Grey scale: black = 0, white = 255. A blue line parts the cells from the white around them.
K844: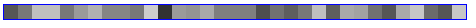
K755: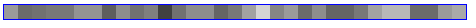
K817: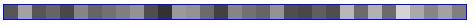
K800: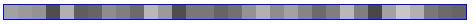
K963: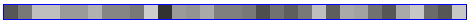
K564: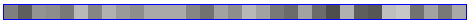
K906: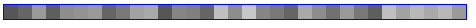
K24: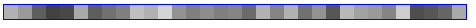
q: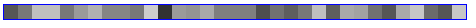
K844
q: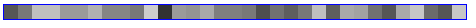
K963
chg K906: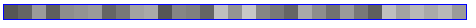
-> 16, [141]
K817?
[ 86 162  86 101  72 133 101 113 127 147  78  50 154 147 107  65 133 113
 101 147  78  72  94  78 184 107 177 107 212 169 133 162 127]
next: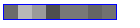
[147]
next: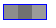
[120]
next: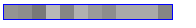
[113]

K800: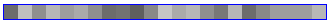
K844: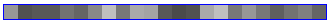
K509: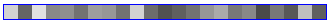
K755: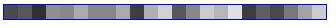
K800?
[108 191 143 183 158 170 143 108 114  95 136 197 170 183 143 120 183 108
 136 158 158 158 183]
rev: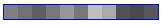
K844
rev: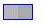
K800
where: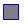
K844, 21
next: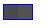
[170]
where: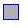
K755, 10

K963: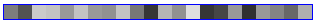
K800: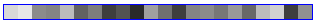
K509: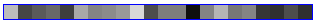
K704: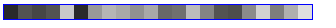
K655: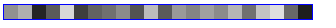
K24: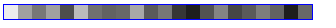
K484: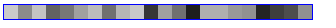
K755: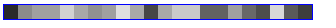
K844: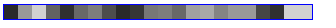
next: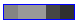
[209]
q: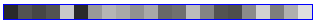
K704

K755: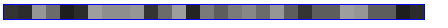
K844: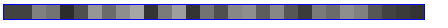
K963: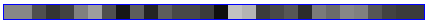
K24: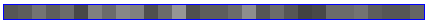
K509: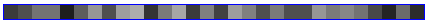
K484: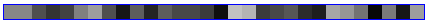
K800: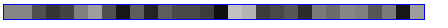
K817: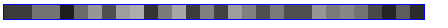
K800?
[135 135  79  52  66 128 158  79  23  93  36  93  72  72  59  15 194 180
  59  72  86  44 122 107 135 128  86 122  23 158]
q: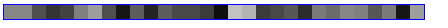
K800
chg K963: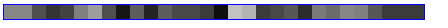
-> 27, [66]
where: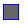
K24, 29
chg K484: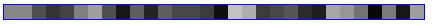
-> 17, [180]

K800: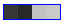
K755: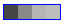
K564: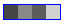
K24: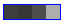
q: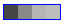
K755
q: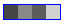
K564
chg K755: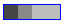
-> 2, [181]
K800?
[ 55  40 195 201]
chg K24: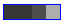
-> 0, [61]

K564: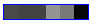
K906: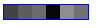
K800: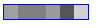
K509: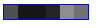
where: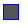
K800, 4
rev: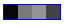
K564
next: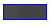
[148]
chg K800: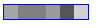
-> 0, [160]
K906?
[ 67  93 107   7 142 113]
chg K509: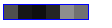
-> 2, [23]
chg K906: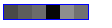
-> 0, [67]

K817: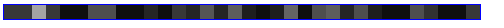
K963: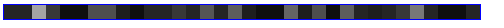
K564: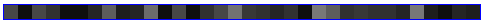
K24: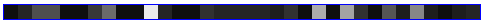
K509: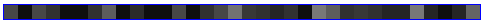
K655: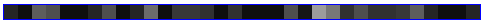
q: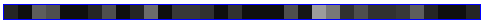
K655
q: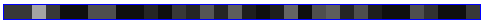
K817
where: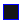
K655, 21
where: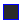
K509, 9
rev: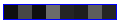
K564

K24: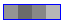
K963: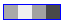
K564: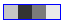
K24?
[148 107 135 183]
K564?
[197  52 123 234]
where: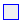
K963, 1
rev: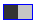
K564

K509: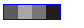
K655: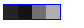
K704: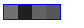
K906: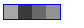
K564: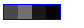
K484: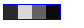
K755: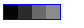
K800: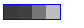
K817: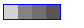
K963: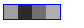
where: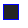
K655, 0
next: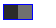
[175]
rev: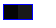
K564
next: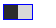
[99]
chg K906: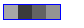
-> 2, [105]
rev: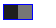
K509
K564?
[ 73 112  25   5]

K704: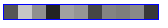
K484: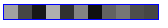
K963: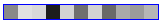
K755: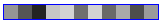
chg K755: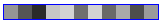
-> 2, [35]
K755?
[149  85  35 198 211 111 211 105 169  77 155]
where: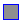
K704, 2
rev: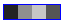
K704

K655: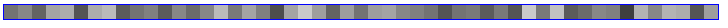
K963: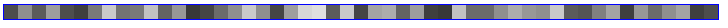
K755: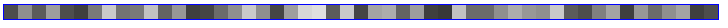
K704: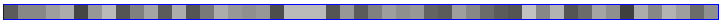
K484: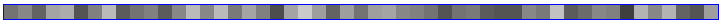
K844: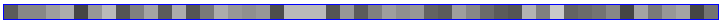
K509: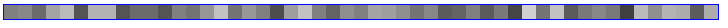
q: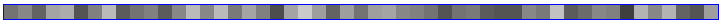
K484
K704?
[ 91 135 135 158 172  69 151 186  84 128 164  91 172  84 121 172 151 143
 151  77 186 186 186  84 151  91 128 158 143 151  99  91 158 135 107  91
  84 194 135 179  84 107 164 143  63 172 135 179 158 107 143]

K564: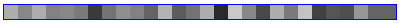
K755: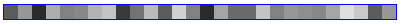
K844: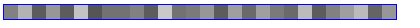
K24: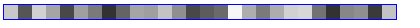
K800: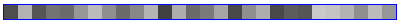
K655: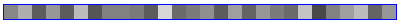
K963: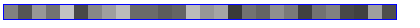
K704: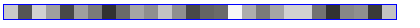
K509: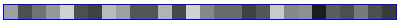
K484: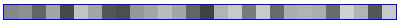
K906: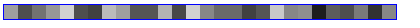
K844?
[129 179  92 151  92 195  85 114 114 129  92 201 114 122 151  92 159 106
 159 122 106 187  92 129 159 187 100 151]
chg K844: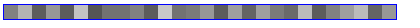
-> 17, [106]
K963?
[129  85 151 114 195  72 135 159 187 106 106  92 100 187 151 165  58 114
 100 143 122  65 114 129  72  65 159  78]
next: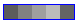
[151]
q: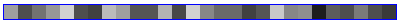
K509

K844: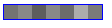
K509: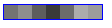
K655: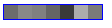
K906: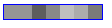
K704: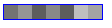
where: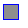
K509, 1
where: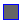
K655, 3
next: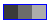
[156]
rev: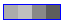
K906
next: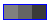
[172]
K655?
[108 136 128 101  58 172 122]

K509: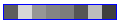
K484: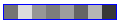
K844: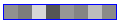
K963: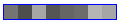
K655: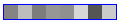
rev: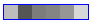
K509
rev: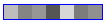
K844
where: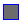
K963, 5
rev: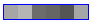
K963
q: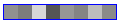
K844

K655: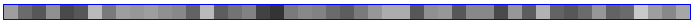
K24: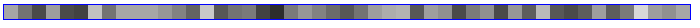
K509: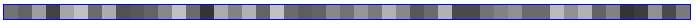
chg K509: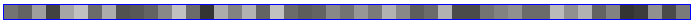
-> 29, [87]
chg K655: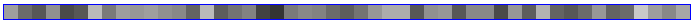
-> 25, [122]
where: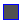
K509, 8

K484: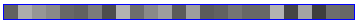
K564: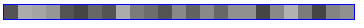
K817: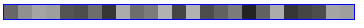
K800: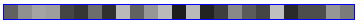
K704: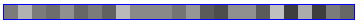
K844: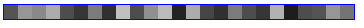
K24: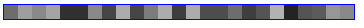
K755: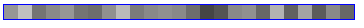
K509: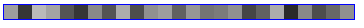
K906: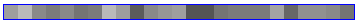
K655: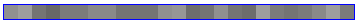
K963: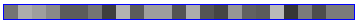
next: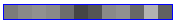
[164]
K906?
[158 186 137 123 137 116 123 186 158  91 137 150 158  84  84 116 123 123
 123 164 103 144 144 137 116]
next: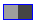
[54]
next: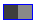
[91]
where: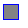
K564, 23

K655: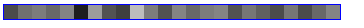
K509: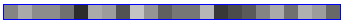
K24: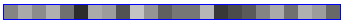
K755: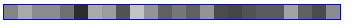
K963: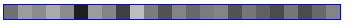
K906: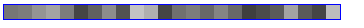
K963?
[112 156 140 170 140  30 156 132  63 189 124  82 132 104 124 132  82 118
  96  75 118  75 104 132]
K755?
[132 170 140 140 112  44 170 156  82 196 148  96 118  96 148  75  69  82
  90  90 163  96  75 140]
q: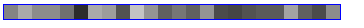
K755
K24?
[132 170 140 176 112  44 170 156  82 196 148  96 118 118 183  56  75  90
 132 170 112 176 156 104]
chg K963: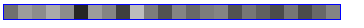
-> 5, [30]
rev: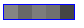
K906

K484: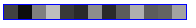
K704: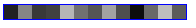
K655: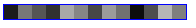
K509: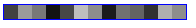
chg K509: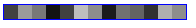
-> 4, [71]
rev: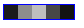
K509

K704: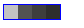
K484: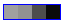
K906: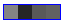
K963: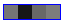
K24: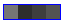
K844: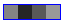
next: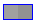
[77]
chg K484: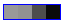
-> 0, [160]
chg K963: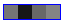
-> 3, [124]
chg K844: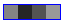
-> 2, [89]
